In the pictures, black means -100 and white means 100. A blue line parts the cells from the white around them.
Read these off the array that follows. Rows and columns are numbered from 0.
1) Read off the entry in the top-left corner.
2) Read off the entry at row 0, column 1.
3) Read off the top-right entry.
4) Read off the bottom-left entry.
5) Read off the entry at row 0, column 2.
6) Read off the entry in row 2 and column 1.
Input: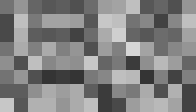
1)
-10
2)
17
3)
17
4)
56
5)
-21
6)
39

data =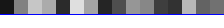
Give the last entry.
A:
-11
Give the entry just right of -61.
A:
44
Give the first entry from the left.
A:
-83
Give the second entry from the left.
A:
1
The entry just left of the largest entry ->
-66

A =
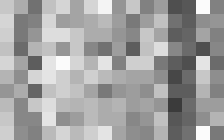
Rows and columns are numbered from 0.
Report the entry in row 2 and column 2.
17
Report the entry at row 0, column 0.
56
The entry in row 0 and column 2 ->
-11
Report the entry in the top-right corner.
1
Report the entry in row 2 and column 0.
62
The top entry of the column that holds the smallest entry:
-38
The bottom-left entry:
62
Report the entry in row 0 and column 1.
35
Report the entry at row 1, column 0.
67
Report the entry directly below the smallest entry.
-32
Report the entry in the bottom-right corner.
-5
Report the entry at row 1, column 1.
-5

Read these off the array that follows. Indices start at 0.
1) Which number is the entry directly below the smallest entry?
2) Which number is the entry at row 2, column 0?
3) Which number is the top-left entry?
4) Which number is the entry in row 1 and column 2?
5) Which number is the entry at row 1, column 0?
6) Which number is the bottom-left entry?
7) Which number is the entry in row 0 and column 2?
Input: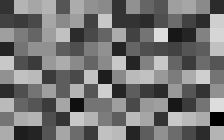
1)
41
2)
25
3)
-60
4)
-43
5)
-48
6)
35
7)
30

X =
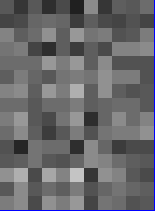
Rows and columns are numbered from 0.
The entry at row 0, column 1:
-58
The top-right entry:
-15
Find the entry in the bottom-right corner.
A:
-31
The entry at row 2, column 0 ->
3
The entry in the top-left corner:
-31
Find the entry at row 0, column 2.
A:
-31
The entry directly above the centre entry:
37
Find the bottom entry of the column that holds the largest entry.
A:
19
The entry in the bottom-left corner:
-3
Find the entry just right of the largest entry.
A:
-58
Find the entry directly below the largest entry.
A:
-3
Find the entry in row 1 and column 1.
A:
-42
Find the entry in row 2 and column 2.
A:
-15
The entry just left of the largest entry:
3
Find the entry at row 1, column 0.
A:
-47
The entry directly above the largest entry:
-20
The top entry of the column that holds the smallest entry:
-75
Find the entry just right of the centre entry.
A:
-26
